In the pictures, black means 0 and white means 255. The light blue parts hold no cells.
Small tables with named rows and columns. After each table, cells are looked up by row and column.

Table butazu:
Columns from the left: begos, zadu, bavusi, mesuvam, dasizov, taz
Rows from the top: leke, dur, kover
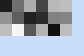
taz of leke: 190
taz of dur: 132
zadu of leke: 112
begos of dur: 146
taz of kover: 189
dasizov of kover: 17
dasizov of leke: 184
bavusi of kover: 88
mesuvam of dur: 43
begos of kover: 189
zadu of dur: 94
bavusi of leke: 174

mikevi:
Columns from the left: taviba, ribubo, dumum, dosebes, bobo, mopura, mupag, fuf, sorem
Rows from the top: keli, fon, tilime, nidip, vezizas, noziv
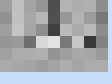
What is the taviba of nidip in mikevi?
150
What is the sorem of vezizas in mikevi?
154
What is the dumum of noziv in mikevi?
164
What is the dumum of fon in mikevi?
169
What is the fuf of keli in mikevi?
176
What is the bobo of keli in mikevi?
78
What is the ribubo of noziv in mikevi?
167
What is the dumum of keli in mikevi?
164
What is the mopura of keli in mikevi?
179
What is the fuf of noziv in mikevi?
172
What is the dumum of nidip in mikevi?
110
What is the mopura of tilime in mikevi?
186
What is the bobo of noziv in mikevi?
164
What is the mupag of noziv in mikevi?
165
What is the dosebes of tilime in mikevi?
142
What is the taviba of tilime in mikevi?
159
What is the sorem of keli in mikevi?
141

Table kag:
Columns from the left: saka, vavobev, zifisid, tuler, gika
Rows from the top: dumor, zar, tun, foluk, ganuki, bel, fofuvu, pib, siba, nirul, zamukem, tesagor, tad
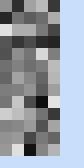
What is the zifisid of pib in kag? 147
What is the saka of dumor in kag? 145
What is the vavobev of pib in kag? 128
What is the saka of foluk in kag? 85
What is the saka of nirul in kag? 206
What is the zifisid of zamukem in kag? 154
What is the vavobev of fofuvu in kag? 163
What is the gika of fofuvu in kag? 182
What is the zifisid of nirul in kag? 164
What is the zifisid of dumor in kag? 162
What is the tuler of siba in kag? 14
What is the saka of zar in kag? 38
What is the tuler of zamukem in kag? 82
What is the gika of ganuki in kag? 126
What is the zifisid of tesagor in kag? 72
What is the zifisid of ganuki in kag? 117
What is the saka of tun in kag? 224
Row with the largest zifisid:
tun

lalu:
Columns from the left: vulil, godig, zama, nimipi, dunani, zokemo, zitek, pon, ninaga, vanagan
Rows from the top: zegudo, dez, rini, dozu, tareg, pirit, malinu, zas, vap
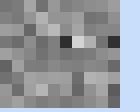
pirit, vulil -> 99
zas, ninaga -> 166
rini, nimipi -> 163
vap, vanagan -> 103
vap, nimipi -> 125
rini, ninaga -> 135
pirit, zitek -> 127
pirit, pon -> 136
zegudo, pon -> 141
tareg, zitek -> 120
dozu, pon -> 176
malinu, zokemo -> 159
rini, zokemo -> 140
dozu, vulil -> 119
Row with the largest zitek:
dozu

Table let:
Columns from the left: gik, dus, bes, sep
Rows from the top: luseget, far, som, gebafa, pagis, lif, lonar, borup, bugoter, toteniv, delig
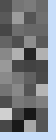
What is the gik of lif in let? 153
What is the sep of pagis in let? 177
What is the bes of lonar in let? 97
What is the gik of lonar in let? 138
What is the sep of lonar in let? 73
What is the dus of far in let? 156
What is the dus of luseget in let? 117
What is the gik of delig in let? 71
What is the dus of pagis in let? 177
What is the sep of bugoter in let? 127
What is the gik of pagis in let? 136
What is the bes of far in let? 84
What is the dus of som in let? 110
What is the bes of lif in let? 66
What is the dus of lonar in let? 120

